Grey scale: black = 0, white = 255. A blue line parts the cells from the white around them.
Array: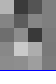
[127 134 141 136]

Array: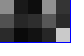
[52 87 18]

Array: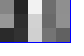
[143 106 208]

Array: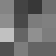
[110 124 101  80]

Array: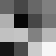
[128  70 196  21]

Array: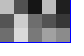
[ 31  82 121]

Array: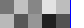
[189  32]
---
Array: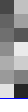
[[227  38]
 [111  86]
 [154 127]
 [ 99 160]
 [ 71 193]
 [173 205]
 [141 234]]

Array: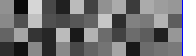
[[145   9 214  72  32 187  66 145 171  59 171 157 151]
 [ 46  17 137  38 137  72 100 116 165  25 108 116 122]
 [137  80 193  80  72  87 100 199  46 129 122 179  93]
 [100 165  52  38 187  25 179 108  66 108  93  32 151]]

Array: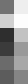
[[ 92 133]
 [ 59 153]
 [107 167]
 [ 46 194]
 [114 238]
 [208 253]]

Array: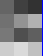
[[101  64  50]
 [120  79  95]
 [113 147 177]
 [205 218 192]]

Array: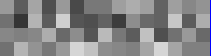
[[113  53 180  92 207  85  79  98  60 141 105  98 199  92 173]
 [153  92 165  79 153  73 120 120 159 173 159  98 159 135 147]
 [135 128 135 173 105 141  85 186 120  92 193  79 113 153 105]
 [113 180 147 120 153 213 193 141 135 128 165 213 165 128 128]]

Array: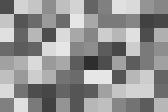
[[197  85 107 154 107 230 168 122 122 134  65  71]
 [107  92 100 218 230 134 142  92  71 205 122 142]
 [224 100 183  77 218 168 134 205 183 224  77 176]
 [218 115  77  71 100  85  92 161 197 211 211 107]
 [191 154 205 176 115 107 230 230  85 183 205 100]
 [161 176 218 154 168  92  46  77 161  92 122 161]
 [ 77 211 197 142 191 211 100 128 224 218 148 134]
 [128 224 122  65 148  85 183 191 134 115  92 183]]

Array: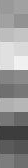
[[ 61  61]
 [ 90  83]
 [119 103]
 [125 111]
 [111 119]
 [132 138]
 [161 146]
 [153 161]
 [176 182]
 [189 196]
 [224 217]
 [224 240]]
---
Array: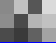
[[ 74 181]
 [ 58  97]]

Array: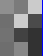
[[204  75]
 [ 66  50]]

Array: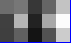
[[181  34]
 [ 96  20]]

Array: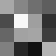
[[248 159]
 [162 165]]

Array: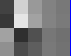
[[229 162]
 [ 47  80]]

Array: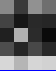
[[ 22  41]
 [177  43]]

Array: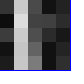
[[220  66]
 [203  78]]

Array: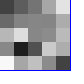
[[131 134]
 [221 135]]
